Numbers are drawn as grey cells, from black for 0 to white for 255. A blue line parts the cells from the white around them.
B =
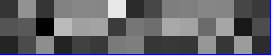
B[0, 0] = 53
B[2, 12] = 54
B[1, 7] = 118
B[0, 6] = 231
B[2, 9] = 56
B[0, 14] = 57
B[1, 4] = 160
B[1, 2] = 1
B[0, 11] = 134
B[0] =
[53, 146, 53, 130, 135, 134, 231, 43, 71, 126, 128, 134, 133, 70, 57]
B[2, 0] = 36
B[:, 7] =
[43, 118, 126]
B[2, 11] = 151
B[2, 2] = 142

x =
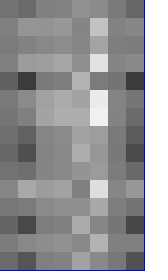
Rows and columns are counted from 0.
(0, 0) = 115
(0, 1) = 106
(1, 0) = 128
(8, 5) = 151
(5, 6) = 132
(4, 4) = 178
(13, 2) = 141
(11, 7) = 115
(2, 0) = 123
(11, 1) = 123
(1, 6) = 130
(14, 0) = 106
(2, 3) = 140
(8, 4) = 173
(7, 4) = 161
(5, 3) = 171
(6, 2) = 163
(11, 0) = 120
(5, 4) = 163
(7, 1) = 98
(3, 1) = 155
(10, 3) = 162
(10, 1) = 168
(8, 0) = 103
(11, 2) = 138
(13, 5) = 178
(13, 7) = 127
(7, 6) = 122
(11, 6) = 126
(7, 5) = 157
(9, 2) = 133
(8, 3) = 136
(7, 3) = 138
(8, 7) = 74
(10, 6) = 134
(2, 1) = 130
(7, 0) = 110
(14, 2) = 127

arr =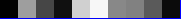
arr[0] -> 1
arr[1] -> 158
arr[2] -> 70
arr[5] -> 247

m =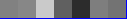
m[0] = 129
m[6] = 115
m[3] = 96
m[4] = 44

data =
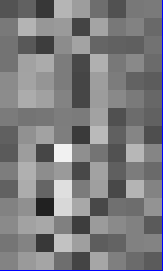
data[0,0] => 83
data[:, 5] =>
[110, 164, 101, 176, 158, 156, 162, 186, 116, 162, 159, 72, 155, 93, 166]
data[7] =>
[96, 145, 162, 126, 58, 186, 96, 133, 78]
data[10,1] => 172
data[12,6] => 138
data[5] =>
[140, 172, 161, 131, 70, 156, 137, 122, 103]
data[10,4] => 123
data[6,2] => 118
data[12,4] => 61
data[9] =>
[125, 176, 141, 154, 72, 162, 95, 124, 106]
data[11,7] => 109
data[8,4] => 143
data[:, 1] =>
[97, 180, 88, 162, 163, 172, 116, 145, 157, 176, 172, 144, 162, 131, 154]
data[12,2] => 168
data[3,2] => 171
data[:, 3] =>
[181, 154, 140, 124, 124, 131, 125, 126, 241, 154, 223, 216, 128, 194, 110]
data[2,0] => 115
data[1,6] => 120
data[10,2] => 101
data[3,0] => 115
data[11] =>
[130, 144, 33, 216, 168, 72, 112, 109, 147]
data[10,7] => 180
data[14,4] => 68
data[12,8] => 90
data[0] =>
[83, 97, 55, 181, 157, 110, 81, 120, 122]
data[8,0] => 90

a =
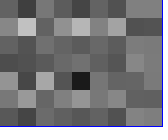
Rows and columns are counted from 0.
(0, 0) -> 98
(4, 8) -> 122
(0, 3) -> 92
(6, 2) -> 107
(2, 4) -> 91
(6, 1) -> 69
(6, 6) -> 81
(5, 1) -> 153
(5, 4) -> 149
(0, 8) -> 128
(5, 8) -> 96
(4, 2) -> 167
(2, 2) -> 112
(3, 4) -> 113
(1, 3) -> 145
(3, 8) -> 123
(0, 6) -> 81
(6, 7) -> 131
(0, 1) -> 63

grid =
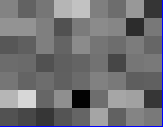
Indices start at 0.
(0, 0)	131
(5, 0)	182
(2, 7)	124
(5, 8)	54
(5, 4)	3
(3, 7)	118
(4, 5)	129
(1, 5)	139
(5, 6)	166
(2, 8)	102
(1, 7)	44
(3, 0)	108
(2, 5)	117
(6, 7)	132
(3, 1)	106
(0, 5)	127
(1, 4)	123
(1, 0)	147
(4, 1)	100
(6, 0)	82

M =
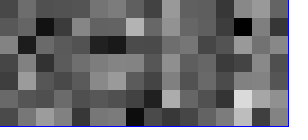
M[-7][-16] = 72
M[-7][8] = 66
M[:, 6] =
[124, 99, 25, 132, 154, 80, 123]
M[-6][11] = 95
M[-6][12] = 61
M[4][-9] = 91
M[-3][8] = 68
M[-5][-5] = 70
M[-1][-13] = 129
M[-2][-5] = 81
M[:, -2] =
[153, 127, 114, 137, 131, 166, 63]
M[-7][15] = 100
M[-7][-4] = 55
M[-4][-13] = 91
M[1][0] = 88
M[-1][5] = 119
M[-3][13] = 129
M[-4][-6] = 94
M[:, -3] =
[136, 1, 153, 68, 129, 218, 189]
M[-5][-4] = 83
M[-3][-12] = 90
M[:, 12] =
[55, 61, 83, 59, 75, 52, 124]
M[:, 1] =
[109, 101, 28, 129, 155, 85, 119]
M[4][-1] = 85
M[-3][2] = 86
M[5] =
[105, 85, 79, 107, 79, 87, 80, 66, 32, 172, 102, 81, 52, 218, 166, 144]
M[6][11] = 99
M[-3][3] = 73
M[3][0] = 70
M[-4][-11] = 125
